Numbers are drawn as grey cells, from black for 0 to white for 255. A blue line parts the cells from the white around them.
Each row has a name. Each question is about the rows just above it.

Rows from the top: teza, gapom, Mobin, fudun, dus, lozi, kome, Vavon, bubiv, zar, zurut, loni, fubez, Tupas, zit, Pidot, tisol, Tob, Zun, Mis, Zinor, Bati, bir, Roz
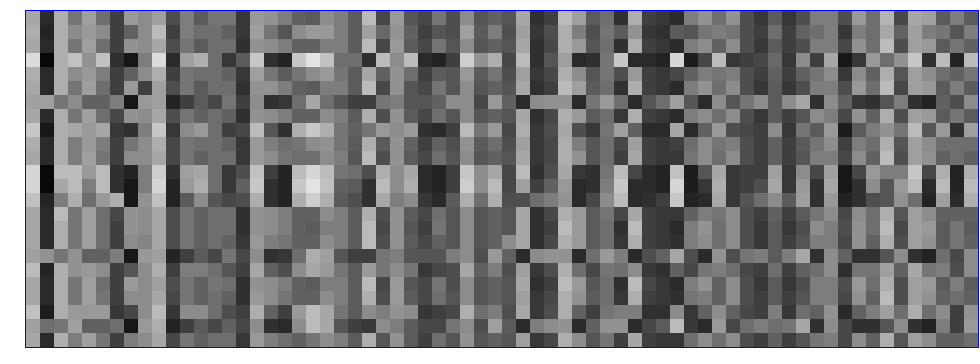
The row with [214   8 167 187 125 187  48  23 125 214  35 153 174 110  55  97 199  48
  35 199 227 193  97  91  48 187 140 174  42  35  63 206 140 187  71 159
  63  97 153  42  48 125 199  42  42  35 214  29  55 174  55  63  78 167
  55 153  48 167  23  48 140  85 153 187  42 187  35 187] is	fubez
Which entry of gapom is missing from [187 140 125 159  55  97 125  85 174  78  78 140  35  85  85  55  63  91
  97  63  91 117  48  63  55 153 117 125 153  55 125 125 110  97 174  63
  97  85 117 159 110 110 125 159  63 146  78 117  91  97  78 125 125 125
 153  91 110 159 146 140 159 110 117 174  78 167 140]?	[104]
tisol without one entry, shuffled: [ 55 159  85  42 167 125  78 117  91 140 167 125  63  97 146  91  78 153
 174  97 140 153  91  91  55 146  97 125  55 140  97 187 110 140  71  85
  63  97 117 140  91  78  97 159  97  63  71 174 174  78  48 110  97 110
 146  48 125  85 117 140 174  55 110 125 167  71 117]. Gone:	[132]
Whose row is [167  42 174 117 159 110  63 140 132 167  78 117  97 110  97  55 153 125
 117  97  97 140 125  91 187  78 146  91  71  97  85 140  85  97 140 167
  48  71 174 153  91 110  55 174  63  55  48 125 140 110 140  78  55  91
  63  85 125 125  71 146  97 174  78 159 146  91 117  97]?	tisol
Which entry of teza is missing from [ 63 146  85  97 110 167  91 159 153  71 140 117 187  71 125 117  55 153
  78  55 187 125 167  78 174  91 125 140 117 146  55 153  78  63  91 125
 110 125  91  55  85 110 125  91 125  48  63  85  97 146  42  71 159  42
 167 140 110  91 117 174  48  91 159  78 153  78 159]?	[181]

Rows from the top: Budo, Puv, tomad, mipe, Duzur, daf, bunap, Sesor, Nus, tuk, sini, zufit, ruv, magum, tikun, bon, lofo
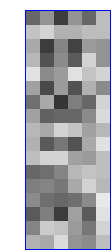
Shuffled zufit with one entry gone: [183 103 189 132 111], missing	[195]
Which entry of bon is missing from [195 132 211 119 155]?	[203]
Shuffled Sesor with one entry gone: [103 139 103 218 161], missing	[97]
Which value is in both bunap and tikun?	[126]
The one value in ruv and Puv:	[211]
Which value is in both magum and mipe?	[139]

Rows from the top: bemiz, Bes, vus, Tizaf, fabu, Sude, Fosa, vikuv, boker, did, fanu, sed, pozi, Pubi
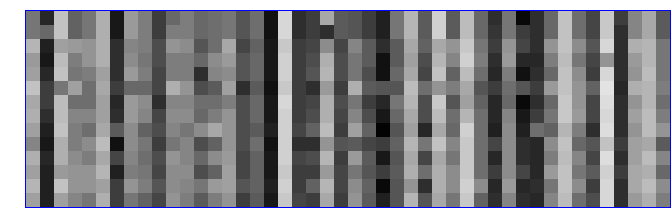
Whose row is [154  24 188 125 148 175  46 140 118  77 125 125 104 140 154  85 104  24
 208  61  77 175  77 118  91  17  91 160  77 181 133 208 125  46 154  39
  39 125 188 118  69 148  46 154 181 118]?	Tizaf
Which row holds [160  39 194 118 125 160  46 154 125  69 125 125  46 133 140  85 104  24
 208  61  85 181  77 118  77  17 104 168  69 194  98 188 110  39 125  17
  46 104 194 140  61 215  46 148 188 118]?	fabu
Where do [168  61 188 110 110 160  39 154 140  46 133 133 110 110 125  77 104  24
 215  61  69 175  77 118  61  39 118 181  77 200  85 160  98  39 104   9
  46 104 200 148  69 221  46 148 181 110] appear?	Fosa
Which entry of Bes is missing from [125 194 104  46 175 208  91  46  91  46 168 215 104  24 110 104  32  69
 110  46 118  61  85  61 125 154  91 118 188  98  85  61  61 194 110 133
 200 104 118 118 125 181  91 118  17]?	[53]

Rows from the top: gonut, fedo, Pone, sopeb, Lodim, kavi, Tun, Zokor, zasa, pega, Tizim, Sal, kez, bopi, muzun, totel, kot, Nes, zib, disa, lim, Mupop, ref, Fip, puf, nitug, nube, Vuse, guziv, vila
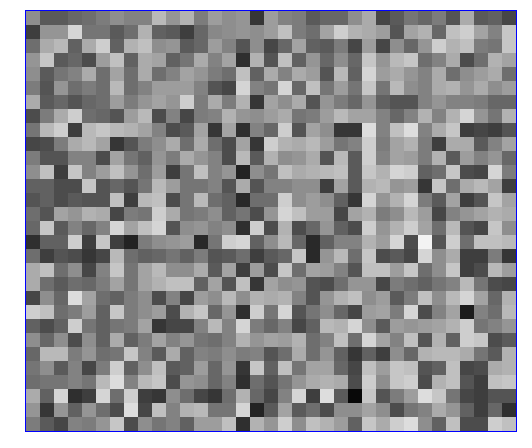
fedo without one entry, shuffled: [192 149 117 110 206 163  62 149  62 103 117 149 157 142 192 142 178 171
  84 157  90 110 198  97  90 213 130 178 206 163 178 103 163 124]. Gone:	[136]
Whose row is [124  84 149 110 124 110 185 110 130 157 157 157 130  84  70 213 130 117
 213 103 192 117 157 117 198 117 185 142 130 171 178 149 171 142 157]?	kavi
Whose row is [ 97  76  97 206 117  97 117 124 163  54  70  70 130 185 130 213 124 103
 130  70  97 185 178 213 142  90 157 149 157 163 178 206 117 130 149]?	ref

